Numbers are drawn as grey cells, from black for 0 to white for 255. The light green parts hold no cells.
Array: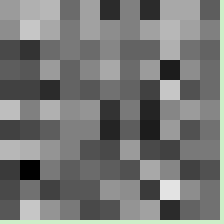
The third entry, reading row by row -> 183
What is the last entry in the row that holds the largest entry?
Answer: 113
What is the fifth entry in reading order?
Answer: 161
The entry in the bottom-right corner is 113
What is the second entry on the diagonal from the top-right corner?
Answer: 161
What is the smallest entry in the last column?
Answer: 81
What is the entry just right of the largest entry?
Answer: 141
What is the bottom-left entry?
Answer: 87
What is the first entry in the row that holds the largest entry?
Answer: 73
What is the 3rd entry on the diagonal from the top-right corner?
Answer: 176
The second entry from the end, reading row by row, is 99
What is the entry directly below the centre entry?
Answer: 36
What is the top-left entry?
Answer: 155
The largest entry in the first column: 190
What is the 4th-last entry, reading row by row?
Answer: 161
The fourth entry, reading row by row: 107
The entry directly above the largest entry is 134
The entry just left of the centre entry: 148
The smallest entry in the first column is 58
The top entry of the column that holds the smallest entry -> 176
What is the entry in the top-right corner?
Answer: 93
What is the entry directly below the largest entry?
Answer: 43
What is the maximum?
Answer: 227
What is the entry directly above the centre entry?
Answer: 113
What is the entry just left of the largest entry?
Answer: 58
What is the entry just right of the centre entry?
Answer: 121
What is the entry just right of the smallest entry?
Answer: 121
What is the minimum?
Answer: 1

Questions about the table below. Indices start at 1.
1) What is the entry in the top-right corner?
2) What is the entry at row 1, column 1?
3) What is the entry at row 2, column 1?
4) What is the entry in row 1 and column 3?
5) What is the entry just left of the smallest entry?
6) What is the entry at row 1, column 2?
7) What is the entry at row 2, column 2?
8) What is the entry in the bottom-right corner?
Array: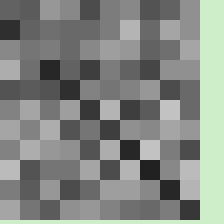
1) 144
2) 98
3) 47
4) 151
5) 180
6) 91
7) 98
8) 55

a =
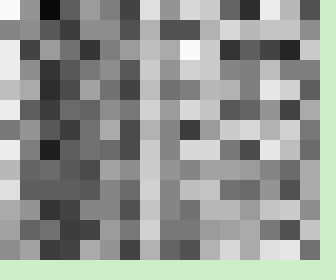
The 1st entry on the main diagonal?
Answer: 250
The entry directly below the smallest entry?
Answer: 88
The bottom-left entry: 141
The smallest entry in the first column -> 120
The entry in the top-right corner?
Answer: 81
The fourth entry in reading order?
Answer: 94
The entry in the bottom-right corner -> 113
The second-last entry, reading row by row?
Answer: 230
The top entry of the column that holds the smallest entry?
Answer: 9
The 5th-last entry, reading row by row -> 216
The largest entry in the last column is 203
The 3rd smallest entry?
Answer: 37
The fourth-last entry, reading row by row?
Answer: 170
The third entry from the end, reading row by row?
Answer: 223
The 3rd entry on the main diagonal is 155

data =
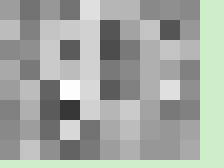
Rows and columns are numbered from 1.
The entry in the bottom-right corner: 169
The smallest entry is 55
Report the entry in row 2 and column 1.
188
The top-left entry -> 157
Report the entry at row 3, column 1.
137
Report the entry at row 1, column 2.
114
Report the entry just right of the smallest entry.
209
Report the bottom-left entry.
143
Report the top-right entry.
137
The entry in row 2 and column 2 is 129
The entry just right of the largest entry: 216
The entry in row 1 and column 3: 151
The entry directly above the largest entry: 188
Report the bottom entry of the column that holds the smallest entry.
99
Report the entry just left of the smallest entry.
91
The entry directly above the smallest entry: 253

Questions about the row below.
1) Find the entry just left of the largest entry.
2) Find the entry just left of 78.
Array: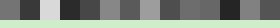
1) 57
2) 157

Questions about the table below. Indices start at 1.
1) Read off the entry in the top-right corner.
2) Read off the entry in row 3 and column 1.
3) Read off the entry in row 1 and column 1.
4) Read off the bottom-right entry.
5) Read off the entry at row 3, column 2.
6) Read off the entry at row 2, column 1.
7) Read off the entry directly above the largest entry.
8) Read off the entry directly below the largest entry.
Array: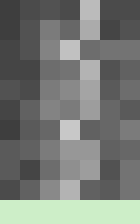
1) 75
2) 69
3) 62
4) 115
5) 82
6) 62
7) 123
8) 151

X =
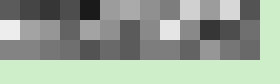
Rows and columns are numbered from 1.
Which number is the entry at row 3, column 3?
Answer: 118
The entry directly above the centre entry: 170
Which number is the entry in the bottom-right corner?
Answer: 105
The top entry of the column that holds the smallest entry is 26
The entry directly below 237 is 131
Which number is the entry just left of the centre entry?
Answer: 144
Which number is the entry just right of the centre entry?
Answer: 137
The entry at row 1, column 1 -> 91
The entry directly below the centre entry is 91
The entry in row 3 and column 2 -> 131
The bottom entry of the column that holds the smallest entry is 83
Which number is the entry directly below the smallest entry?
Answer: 163
